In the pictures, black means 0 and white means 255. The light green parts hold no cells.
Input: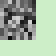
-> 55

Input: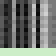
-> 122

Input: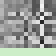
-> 109

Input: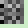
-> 102

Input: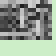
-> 69
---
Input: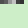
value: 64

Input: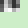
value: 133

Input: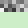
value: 126

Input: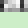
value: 249

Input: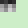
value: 158

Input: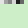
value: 30
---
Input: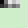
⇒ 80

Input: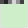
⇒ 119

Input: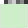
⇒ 205

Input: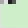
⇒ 169

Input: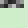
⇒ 138

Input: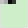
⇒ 195

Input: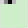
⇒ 212

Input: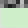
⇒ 56
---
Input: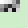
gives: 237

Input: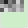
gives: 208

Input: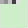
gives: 198

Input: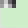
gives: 205

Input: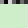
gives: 139

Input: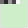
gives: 154

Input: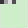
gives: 164

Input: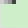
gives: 178

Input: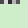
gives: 179
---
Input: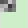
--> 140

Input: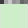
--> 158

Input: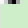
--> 85

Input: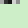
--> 23

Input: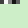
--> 134

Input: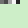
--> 167

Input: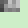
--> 123

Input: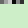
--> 8

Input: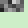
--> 134
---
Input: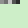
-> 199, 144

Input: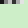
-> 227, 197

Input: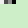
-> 238, 142

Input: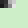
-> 229, 204

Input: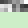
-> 255, 242

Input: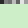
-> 227, 187

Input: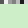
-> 242, 214

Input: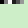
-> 249, 152

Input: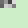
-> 220, 208
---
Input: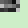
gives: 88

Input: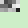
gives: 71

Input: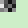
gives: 85

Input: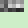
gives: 94

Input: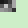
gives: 37

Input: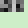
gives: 42

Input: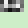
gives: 239
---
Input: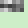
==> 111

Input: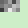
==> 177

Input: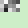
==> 238

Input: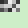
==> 222

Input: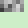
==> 144

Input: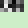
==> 47
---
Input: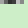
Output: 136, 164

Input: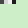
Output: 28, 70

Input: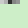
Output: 148, 203

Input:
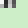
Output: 84, 179

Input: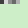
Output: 177, 63

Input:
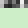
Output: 78, 184

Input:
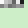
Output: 29, 128
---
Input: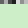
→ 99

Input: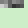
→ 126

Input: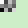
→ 248

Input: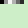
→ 2

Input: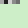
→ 168

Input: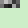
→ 140
